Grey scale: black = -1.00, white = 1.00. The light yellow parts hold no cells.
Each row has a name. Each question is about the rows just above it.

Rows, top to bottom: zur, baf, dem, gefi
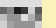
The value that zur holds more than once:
[0.74]
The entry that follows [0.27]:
[0.15]
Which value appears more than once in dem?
[0.15]
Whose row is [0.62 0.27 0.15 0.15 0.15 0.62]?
gefi
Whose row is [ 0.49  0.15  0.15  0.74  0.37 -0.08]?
dem

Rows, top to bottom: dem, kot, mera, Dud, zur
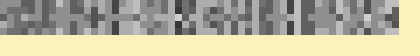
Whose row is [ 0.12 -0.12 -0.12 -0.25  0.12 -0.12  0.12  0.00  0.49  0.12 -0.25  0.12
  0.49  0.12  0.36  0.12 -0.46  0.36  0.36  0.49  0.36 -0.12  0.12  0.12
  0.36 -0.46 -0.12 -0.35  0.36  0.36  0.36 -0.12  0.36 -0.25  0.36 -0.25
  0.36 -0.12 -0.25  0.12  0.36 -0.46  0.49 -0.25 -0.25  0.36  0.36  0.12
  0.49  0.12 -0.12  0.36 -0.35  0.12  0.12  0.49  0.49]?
zur
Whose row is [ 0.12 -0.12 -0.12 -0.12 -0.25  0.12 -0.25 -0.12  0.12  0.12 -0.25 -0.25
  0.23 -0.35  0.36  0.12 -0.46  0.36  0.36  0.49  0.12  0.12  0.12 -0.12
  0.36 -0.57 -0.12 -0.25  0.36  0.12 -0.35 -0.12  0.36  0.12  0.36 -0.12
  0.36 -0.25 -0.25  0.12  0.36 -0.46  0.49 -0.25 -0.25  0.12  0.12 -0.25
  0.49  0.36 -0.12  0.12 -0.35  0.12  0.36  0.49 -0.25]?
kot
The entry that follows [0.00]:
[0.49]
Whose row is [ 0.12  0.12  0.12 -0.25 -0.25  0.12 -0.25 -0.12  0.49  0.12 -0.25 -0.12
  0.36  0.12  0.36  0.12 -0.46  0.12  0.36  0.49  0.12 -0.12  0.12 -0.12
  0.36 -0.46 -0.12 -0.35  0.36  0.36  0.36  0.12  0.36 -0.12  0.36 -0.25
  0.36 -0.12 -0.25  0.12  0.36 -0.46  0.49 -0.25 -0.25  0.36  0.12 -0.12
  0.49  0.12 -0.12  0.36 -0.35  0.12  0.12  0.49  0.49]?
dem
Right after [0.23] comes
[-0.35]

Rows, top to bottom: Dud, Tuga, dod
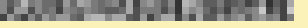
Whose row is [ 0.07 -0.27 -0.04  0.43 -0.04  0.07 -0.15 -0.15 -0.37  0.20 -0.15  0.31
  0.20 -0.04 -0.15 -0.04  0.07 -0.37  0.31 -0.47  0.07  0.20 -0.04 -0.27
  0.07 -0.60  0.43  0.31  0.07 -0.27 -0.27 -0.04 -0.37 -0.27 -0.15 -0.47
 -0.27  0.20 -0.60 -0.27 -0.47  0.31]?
Dud
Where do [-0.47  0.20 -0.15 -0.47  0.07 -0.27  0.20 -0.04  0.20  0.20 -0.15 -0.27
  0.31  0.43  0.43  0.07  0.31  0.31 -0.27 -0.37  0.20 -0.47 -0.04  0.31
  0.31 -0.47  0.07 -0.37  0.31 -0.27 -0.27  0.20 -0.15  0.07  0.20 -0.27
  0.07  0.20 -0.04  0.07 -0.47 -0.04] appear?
dod

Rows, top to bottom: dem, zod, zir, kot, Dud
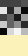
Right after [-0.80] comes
[0.22]
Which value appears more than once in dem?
[-0.48]
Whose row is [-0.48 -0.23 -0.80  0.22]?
zir
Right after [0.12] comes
[-0.68]
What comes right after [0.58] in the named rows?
[-0.23]
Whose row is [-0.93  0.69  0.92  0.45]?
Dud

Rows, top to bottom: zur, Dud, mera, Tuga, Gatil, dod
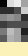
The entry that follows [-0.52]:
[-0.39]
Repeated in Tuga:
[-0.39]
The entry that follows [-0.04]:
[0.48]

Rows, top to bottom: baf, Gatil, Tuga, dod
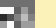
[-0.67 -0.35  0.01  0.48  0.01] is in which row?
Tuga
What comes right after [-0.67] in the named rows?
[-0.35]
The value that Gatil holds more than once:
[0.96]
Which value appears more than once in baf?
[-0.12]
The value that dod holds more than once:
[0.23]
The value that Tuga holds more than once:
[0.01]

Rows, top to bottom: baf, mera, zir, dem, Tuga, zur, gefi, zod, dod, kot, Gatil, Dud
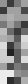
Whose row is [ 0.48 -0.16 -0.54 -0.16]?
Tuga
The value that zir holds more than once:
[0.26]
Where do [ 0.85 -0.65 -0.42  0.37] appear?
Dud
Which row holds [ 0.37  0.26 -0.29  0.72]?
zur
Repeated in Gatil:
[0.85]
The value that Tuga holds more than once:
[-0.16]
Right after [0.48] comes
[-0.16]

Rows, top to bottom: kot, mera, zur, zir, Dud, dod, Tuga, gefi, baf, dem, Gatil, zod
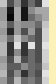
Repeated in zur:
[0.31]
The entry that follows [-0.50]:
[0.77]
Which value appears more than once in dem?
[-0.27]
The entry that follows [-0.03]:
[-0.27]

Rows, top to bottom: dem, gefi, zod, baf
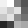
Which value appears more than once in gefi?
[0.77]
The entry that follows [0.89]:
[1.00]

